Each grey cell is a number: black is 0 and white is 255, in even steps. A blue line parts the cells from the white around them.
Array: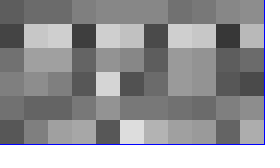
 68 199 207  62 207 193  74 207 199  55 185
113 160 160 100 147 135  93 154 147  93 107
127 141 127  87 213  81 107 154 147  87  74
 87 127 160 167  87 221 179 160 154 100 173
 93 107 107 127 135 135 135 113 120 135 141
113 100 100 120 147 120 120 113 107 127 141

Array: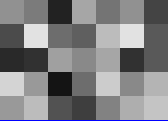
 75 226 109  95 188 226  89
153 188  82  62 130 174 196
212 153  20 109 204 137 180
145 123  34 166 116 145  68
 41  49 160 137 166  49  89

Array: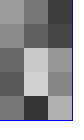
 89 208 133
104 202 151
157 119  61
139  97  69
119  53 176

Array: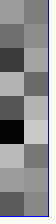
  4 201
 84 178
 57 164
156 148
112 141
 91 135
156 127
186 119
178 105

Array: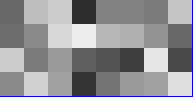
138 209 161  53 116 153 161 223
104 190 203  45 130 130 123 196
110 138 215 238 183 175 146 104
203 123 153  96  82  61 230  74

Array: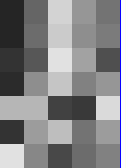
182 182  65  57 218
 51 156 190 115 156
 43 142 197 129 150
225 135  72 108 129
 37 108 203 142 123
 37 101 211 150 115
 51  87 225 162  79

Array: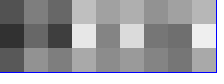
 88 146 126 169 140 154 132 118 169
 82 126 103 191 161 175 146 161 183
 49 103  62 231 132 219 118 111 239
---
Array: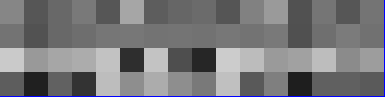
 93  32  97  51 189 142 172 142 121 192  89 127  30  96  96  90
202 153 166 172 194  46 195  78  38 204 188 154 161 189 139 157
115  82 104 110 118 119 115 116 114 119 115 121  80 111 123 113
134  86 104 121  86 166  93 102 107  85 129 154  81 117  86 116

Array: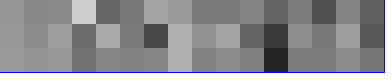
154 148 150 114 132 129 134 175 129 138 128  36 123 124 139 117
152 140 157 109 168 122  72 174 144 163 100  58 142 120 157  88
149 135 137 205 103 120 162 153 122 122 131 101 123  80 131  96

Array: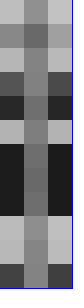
 66 131  63
184 133 187
187 142 191
 28 110  27
 28 105  27
 28 110  27
179 126 179
 40 111  38
 84 129  74
182 131 185
136 105 160
190 144 194

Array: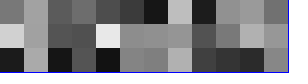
 27 170  21  84  18 132 127 177  64  52  43 135
209 161  84  80 232 141 144 149  82 121 177 151
120 162  91 109  77  59  22 190  28 145 154 113

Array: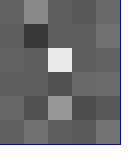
 97 113  93  90 115
102  81 151  78  87
 95  95  81 104 106
 99  95 234  95  99
 95  56  95  95 113
 98 136  95  87 105

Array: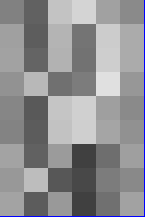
163  92 153  64 112 162
152 189  87  72 124 137
163  97 155  64 110 159
131  92 194 207 165 145
134  89 197 208 159 138
146 184 112 124 224 151
162 100 178 114 206 171
160  93 180 116 204 171
129  97 195 212 161 138
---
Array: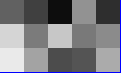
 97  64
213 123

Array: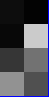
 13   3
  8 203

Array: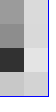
155 218
141 217

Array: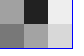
161  33
120 163

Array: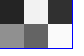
 36 242
144 100

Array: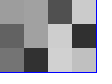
157 161
 98 161
